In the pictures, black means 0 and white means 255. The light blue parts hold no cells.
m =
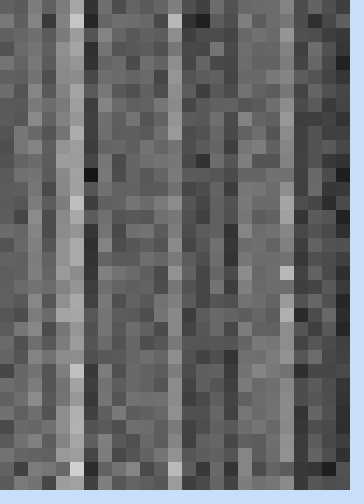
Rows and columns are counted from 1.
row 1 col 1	97
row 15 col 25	74
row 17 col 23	83
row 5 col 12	99
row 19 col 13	122
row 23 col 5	164
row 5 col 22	69
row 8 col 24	59
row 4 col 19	101
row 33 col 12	117
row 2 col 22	77
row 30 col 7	65
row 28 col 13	139
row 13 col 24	76
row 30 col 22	52
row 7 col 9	89
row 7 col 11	97
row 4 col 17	74
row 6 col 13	149
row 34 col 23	54
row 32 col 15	96
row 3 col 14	63
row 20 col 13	146
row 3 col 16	76
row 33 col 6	158
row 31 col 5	141
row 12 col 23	82
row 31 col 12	94
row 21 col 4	108
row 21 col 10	95
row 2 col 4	58
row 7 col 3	134
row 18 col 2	104
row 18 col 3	128
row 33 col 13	145
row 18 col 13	138
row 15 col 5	125
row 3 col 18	104
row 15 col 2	86

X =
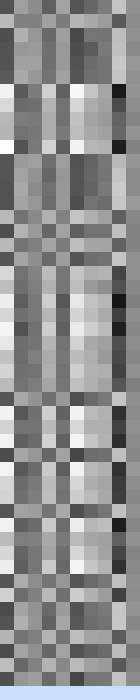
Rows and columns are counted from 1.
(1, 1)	81
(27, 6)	206
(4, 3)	154
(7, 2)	91
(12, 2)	154
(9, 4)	172
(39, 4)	169
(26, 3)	126
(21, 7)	154
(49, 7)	118
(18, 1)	184
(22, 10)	128
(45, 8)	114
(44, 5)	155
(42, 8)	119
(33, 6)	70
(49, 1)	79
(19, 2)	164
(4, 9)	191
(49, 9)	194
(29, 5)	152
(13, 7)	103
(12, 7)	99
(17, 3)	154
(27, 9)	66
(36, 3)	125
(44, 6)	83
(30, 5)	97
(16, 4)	177
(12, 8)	118
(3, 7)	117
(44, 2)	164
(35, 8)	165
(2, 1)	185
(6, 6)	84
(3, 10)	144
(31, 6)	215
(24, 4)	205
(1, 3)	140
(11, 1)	253

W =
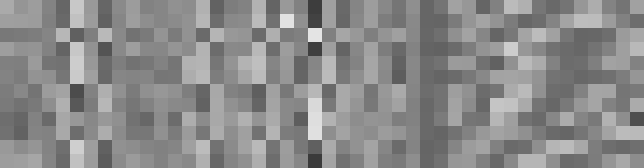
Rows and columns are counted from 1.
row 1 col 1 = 170
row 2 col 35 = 164
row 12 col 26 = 129
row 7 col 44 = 164
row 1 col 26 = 133
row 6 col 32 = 101
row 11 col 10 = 141
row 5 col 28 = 139
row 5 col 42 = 110
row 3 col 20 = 175
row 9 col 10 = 114
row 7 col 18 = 124
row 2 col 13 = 139
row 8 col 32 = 115
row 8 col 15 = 98
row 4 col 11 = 136
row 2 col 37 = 124
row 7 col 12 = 151
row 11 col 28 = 134
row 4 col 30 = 131
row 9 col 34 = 117
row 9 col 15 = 139
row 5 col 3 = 155
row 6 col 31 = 106
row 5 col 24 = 185
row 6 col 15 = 184
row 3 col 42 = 102
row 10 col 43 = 135
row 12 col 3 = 166
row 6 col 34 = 120
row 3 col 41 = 118
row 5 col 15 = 180
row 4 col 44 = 130
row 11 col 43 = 125
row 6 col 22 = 101
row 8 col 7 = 124
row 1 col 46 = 161
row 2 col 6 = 193

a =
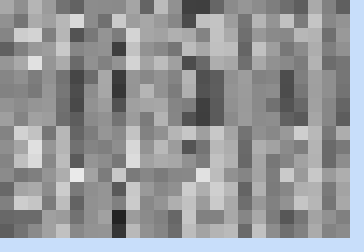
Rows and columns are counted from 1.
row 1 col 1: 168
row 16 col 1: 104
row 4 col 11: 146
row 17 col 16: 180
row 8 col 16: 91
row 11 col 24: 106
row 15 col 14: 193
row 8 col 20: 113
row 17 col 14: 188
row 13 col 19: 164
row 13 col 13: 135
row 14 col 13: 144
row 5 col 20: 145
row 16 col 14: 197
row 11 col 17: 173
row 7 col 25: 115
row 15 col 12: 148
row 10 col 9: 138
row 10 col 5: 183
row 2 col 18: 117
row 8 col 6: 73
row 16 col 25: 128
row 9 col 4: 157
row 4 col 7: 142
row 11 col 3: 224
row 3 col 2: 205
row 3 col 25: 153
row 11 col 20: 162
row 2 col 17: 157
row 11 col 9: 142
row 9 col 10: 156
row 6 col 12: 147
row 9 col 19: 140
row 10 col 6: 101
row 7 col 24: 143
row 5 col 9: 147
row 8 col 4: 152
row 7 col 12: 146

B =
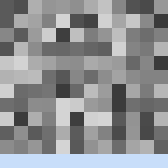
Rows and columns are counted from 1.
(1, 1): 90
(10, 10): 149
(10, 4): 111
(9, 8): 213
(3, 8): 148
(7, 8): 156
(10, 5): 172
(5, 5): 143
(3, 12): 128
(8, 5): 212
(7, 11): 123
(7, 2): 107
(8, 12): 107
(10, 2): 143
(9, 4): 128
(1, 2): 79
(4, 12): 181
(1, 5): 153
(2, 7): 67
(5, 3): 172
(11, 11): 178
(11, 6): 89
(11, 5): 212
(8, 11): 102
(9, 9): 89
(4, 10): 132
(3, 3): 155
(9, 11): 74
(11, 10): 165
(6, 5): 87
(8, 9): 59
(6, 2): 183
